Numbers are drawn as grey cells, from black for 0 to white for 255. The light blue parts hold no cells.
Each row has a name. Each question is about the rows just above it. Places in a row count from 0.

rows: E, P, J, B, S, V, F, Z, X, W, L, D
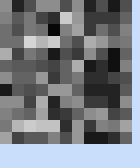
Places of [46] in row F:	7 8
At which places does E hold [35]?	1 7
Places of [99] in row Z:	6
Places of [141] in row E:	0 3 4 6

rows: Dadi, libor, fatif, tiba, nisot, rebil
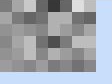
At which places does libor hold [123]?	1
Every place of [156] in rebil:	0 3
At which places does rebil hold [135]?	2 5 7
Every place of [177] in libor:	4 5

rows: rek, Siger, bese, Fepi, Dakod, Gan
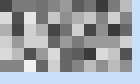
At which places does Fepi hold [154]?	1 5 7 8 9
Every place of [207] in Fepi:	0 2 3 10
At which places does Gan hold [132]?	0 1 6
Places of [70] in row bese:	1 4 7
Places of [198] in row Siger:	4 7
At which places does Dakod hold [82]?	2 10

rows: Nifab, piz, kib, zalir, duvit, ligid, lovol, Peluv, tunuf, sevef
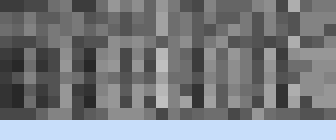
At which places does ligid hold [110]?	2 15 18 24 25
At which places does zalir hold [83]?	0 7 8 19 21 23 25
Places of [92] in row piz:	1 3 4 8 16 18 19 23
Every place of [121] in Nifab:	5 10 14 26 27
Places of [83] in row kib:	10 17 21 24 27
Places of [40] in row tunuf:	1 7
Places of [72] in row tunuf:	4 6 10 12 21 25

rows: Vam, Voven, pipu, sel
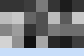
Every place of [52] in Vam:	0 1 4 6
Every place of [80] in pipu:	3
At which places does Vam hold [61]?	2

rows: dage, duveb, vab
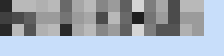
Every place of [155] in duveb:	3 4 6 13 15 16
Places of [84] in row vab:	2 13 14
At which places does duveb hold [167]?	7
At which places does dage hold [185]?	1 2 4 7 15 16
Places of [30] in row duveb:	11
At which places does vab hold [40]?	0 5

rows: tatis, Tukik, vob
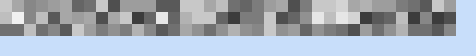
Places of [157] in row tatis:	4 10 11 12 22 31 32 37
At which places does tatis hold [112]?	7 19 34
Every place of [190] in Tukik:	0 3 27 33
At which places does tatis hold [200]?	0 8 15 16 26 27 36
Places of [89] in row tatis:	13 14 35
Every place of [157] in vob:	7 24 30

